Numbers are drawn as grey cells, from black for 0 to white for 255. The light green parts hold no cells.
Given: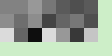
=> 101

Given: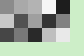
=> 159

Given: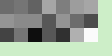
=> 148

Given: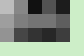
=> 116

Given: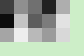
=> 93

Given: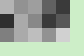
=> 136

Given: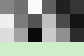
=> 191
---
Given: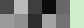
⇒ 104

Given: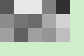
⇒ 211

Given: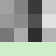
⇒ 224

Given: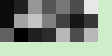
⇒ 55

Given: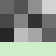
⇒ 112

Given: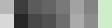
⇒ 131
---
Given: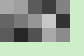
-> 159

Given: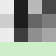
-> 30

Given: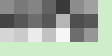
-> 121

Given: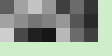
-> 162

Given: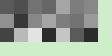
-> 79

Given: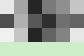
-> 164

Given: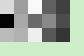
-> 158
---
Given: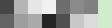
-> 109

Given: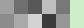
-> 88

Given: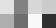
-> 130

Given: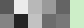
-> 184

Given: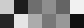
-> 142

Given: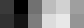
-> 189

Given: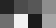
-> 76

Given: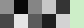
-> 133
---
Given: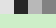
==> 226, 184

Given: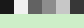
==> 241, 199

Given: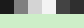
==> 243, 212

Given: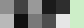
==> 230, 185

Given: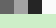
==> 250, 163

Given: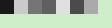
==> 224, 202

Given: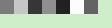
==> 252, 198

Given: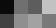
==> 194, 162

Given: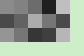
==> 191, 182

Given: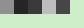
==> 189, 144
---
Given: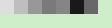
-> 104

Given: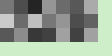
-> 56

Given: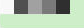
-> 80

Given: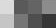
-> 78

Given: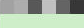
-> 88

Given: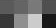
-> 55
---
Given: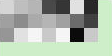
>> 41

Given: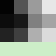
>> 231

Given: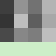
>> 180

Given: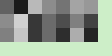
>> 152

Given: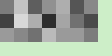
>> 136

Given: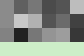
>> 189

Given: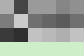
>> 144
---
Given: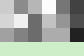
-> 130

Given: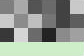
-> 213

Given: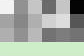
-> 145

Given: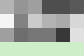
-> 110

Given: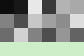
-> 209

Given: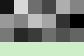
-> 40
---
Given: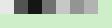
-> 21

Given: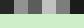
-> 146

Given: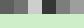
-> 115

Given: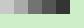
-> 201

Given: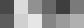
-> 208

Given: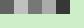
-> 98
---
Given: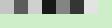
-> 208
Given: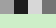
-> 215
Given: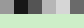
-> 84
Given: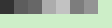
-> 103
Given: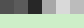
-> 39
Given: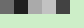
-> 170
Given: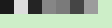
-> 36
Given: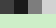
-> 125
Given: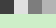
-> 125
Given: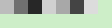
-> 39
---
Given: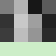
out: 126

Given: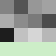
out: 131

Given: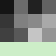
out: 21

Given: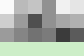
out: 250

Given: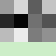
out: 156

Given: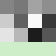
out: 132

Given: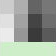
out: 204

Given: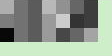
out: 174

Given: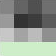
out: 133

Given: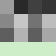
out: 157
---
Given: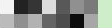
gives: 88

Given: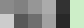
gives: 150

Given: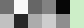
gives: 102

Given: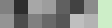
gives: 96

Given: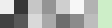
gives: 207

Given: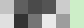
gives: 74

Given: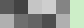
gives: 197

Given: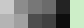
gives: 119
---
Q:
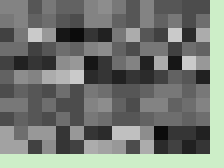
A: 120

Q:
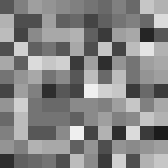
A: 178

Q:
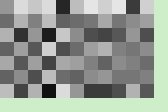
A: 108

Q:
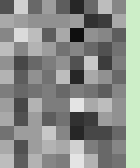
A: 169

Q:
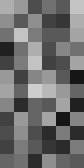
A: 143

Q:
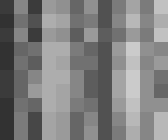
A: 50

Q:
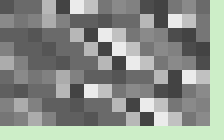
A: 138
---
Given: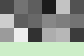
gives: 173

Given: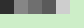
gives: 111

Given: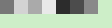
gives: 44

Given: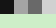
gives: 164

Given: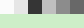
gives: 191

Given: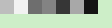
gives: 54

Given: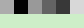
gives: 99
